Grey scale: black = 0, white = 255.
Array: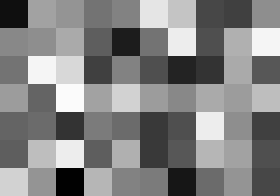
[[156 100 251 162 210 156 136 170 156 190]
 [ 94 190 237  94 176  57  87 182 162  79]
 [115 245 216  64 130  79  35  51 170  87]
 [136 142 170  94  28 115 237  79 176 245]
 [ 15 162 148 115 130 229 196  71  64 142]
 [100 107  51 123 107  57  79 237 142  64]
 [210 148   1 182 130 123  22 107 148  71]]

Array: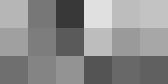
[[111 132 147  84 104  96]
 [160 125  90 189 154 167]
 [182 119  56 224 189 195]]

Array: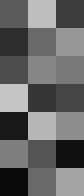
[[ 10 105 163]
 [ 45 105 150]
 [ 24 183 142]
 [ 77 134 121]
 [197  53  69]
 [ 91 190  61]
 [127  85  16]]

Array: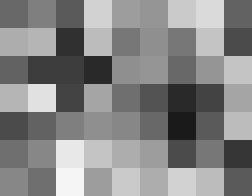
[[135 111 245 157 202 173 210 188  90]
 [111 135 232 196 173 157  75 119  54]
 [ 75  98 127 143 135 104  26  90 188]
 [104 127  90 210 157 149 202 218  98]
 [181 225  67 165 111  83  41  67 165]
 [ 98  61  61  41 143 149 104 149 196]
 [173 181  48 188 119 143 119 196  75]]

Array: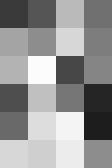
[[105 221 244  29]
 [215 207 236 141]
 [164 141 215 125]
 [ 58  85 186 112]
 [ 78 192 118  37]
 [179 252  71 133]]

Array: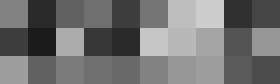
[[ 62  27 172  55  42 198 184 165  84 150]
 [158  97 123 111 105 130 150 158  90  76]
 [130  42  97 111  62 117 190 205  48  69]]
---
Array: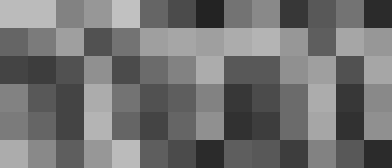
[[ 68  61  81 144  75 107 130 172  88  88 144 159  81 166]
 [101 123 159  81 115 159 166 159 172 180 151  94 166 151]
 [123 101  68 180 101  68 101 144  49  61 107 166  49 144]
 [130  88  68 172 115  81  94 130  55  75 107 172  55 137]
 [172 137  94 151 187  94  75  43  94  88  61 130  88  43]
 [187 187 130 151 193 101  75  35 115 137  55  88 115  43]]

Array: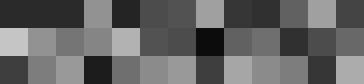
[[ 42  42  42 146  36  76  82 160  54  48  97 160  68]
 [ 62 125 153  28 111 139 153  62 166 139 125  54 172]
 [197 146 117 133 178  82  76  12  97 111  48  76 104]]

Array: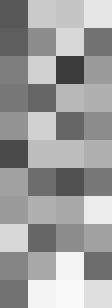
[[ 74 190 190 176]
 [ 87 202 196 229]
 [ 94 140 215 114]
 [114 243 249 223]
 [120 102 184 176]
 [126 208  59 155]
 [133 168 243 108]
 [147 208 102 140]
 [155 176 168 236]
 [161 108  81 120]
 [215 102 140 161]]

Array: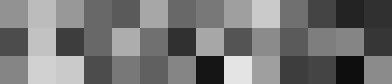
[[ 76 194  61 104 173 112  48 167  84 139  90 126 133  54]
 [133 209 202  76 120  96 133  21 228 159  61  68  14 139]
 [146 188 152 104  90 167 104 120 159 202 112  68  35  48]]

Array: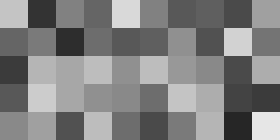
[[ 59 181 167 189 144 189 152 137  74 173]
 [ 88 204 167 144 137 109 196 173  67  59]
 [101 122  45 109  88  95 144  81 210 116]
 [137 160  81 189 109  74 122 181  38 230]
 [196  51 129 101 217 129  88  95  74 160]]

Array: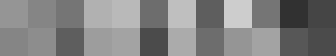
[[133 141  94 157 163  75 171 109 149 163  87  75]
 [149 133 117 177 185 109 191  94 205 117  49  69]]

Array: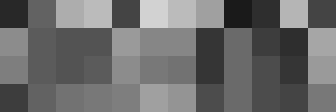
[[ 40  98 173 187  68 210 187 160  26  46 181  68]
 [ 61  98 114 120 126 160 148  76 106  76  68 120]
 [126  91  83  91 140 120 114  53 106  76  53 154]
 [140  91  83  83 154 134 134  53 106  61  46 166]]
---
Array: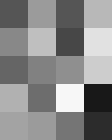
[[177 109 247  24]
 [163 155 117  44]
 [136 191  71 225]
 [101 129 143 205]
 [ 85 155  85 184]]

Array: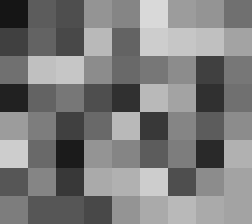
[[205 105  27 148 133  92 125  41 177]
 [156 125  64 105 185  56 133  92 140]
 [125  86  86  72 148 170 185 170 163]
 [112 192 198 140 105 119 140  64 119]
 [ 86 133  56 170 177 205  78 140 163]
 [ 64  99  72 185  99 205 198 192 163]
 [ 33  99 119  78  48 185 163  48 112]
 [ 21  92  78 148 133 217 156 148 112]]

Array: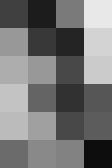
[[195 100  49  86]
 [187 160  72  92]
 [173 152  72 203]
 [152  56  36 211]
 [107 137 130  13]
 [ 64  28 122 232]]

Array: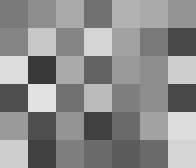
[[220  57 170  98 154 141 206]
 [206  64 127 106  91 106 212]
 [154  78 148  64 106 162 220]
 [133 199 133 212 162 121  72]
 [121 141 170 113 178 170 148]
 [ 78 226 113 186 127 141  72]]

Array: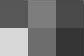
[[216 109  54]
 [ 87 124  74]]

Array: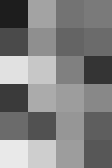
[[233 206 157  87]
 [225 199 128  52]
 [107  81 150  94]
 [ 74 143 100 107]
 [ 58 171 157 136]
 [ 29 163 115 122]]

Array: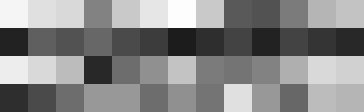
[[245 224 217 130 201 230 253 201  89  82 123 181 195]
 [237 217 188  40 109 144 195 123 116 130 175 217 209]
 [ 46  74 109 152 152 109 144 116 224 152 103 188 181]
 [ 34  95  82 103  74  60  28  46  67  34  67  52  40]]

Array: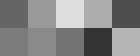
[[124 138 116  51 181]
 [101 153 222 173  78]]

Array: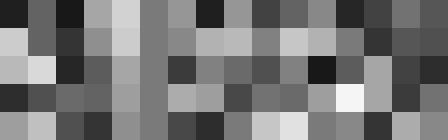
[[204  99  52 143 204 122 136 178 185 129 198 178 122  52  86  80]
 [185 217  38  92 166 122  59 129 106  80 129  24  92 166  66  45]
 [158 192  80  52 143 122  72  45 122 198 225 122 136  52 172 136]
 [ 45  80 106  99 158 122 172 158  72 114 106 158 245 166  59 114]
 [ 31  99  24 166 210 122 150  31 150  66  99 136  38  66 114  86]]
